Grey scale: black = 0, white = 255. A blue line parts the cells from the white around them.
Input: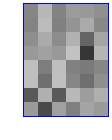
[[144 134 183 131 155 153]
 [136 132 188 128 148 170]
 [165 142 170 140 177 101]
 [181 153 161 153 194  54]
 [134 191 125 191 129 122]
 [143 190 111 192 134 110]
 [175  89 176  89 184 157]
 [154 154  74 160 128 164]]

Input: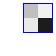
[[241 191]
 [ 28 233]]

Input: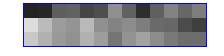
[[125  35  39  94  98  69  78 144  97  46  96 131 103]
 [ 63 221 187 156 148 185 144 131 140 126 106 103  75]
 [109 200 177 153 145 177 157 117 147 162 140 121 109]]

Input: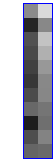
[[218 139]
 [136  37]
 [195  81]
 [176  73]
 [152  65]
 [136  55]
 [135  75]
 [117 104]
 [111  29]
 [131  78]
 [106 101]]

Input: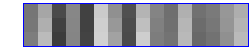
[[174 118 166  74 135  65 203 144  80 180 132 111 176 113 122 151]
 [180 119 175  65 134  65 207 152  76 191 128 112 182 108 119 149]
 [186 125 187  60 133  67 209 162  74 206 125 115 185 104 114 144]]

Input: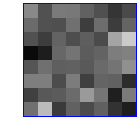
[[ 74 137  81 122 120  97  80  53]
 [100 107  81  79 112  61 109  60]
 [203  81  61  99  78  94  75 164]
 [129  10  29 103 116  92  99 125]
 [144  85 112  95  97  89 106 116]
 [ 44 126 126  76 124  63 100  97]
 [123  64  88  91 107 154 117  31]
 [ 30 112 187  58  97  75  96  50]]

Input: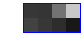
[[200  55  53 115]
 [ 24  66  55  45]]

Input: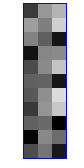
[[180  59 152]
 [208 158 127]
 [ 21 131  95]
 [138  19 134]
 [196  76 138]
 [ 22  96  99]
 [219  88 143]
 [199  57 149]
 [  2  97 106]
 [108   6 136]
 [ 24  77 116]]
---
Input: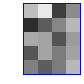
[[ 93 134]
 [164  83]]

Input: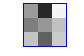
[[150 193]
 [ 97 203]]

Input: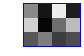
[[  6 110]
 [126  61]]

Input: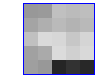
[[175 186]
 [218 215]]

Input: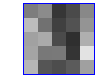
[[113  64]
 [170  75]]

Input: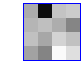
[[191 173]
 [167 211]]

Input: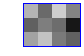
[[126 109]
 [194 122]]

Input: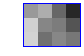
[[134 124]
 [112 135]]
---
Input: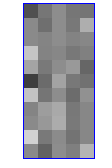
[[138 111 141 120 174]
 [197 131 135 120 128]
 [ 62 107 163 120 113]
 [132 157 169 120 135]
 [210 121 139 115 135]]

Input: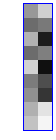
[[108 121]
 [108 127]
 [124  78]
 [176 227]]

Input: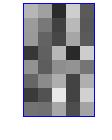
[[155 120  65 185  87]
 [ 55  96 184  41 205]
 [102 139 174  67 175]
 [115 112 167  77 164]]

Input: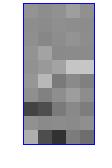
[[141 139 143 141 140]
 [147 163 138 139 139]
 [150 184 122 138 128]
 [ 67  78 122 137 125]
 [174  77  49 124 110]]

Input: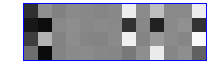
[[ 24  12 137 142 136 138 137  50 136  33 138 144  50]
 [110  11 132 138 139 135 134 120 142 235 134 142  97]]

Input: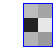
[[ 35 231]]

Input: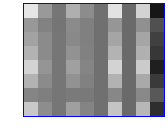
[[152 130 117 139 128 112 150 106 144  80]
 [178 139 118 146 129 112 179 106 176  55]
 [178 139 118 146 129 112 178 106 169  58]
 [200 141 118 159 132 112 196 106 183  46]]
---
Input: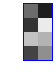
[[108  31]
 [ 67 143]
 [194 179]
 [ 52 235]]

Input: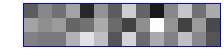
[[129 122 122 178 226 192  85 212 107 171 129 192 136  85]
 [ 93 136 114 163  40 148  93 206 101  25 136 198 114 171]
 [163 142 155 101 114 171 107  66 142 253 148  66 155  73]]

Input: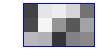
[[185 179  54 130 137]
 [ 66 229 237 214 115]
 [ 73 245 149  88 163]]

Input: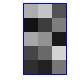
[[ 47  33 119]
 [ 19  61 125]
 [ 69 105 211]
 [167 146  25]
 [173 197  82]]

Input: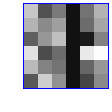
[[226  76 108  17 233 253]
 [199  82 122  17 115 179]
 [185 130 115  17 102 151]
 [179 138 159  17 108 166]
 [ 95 151 191  17  25 130]
 [ 88 206 145  17  69 138]]

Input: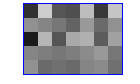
[[145 106 112 106 133 139 112]
 [133 126 119 126 139 153 119]
 [145 133 119  99 153 106 145]
 [ 27 182  85 169 176  92 161]
 [ 49 205  85  79 189  57 197]]
